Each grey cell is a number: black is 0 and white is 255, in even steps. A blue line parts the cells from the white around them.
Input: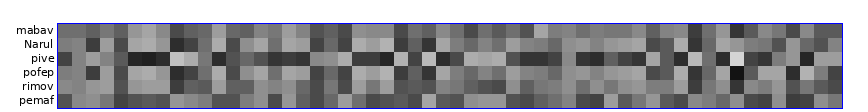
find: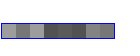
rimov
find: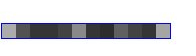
pive
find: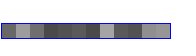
pemaf
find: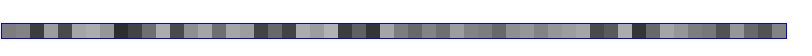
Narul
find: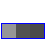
pemaf
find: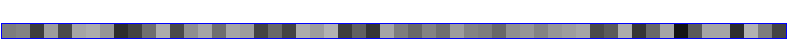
pofep
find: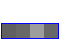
mabav

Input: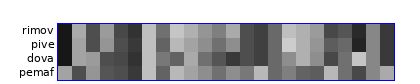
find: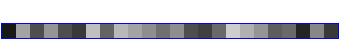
pive
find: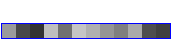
rimov
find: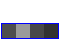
rimov
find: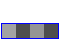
pive
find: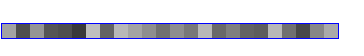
pemaf

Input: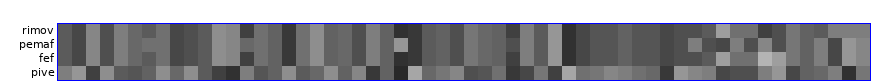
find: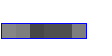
pive
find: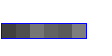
rimov
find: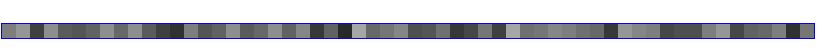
pive
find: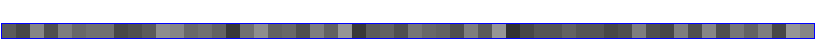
pemaf

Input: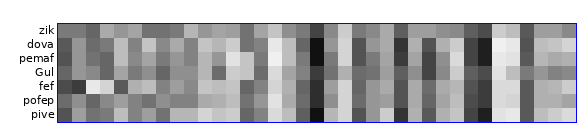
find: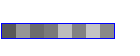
dova
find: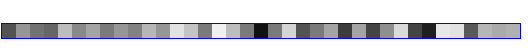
pemaf
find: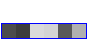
pofep

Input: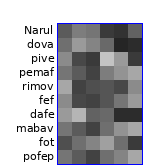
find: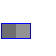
mabav
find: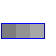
pemaf

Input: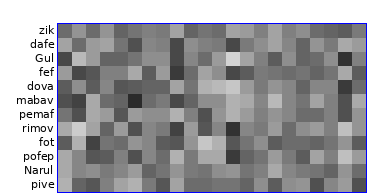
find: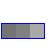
Narul
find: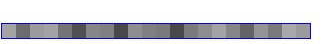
dafe
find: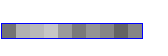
dova
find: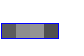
pive

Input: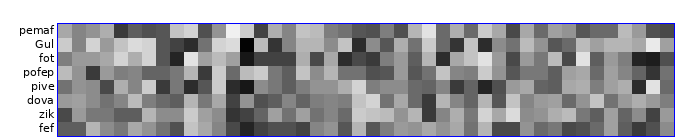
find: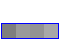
fef
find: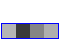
zik
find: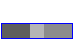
zik
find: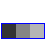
Gul

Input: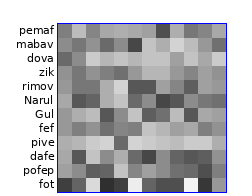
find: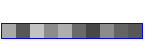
dafe
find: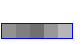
zik
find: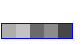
Narul
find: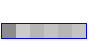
dova

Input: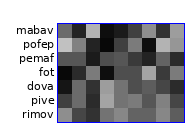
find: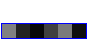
pofep
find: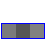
pive
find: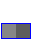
rimov
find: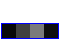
pofep
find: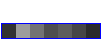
dova

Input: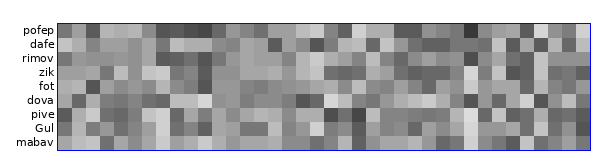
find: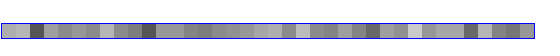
fot
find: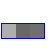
pive
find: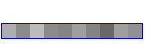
fot
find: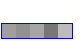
dafe
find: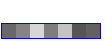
zik
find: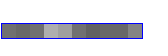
zik
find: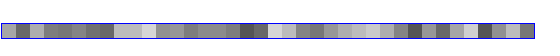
dova

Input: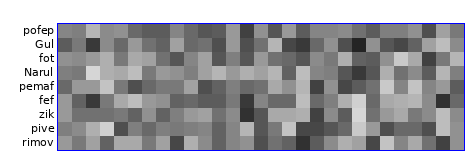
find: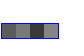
fef
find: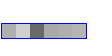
fef
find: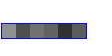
rimov

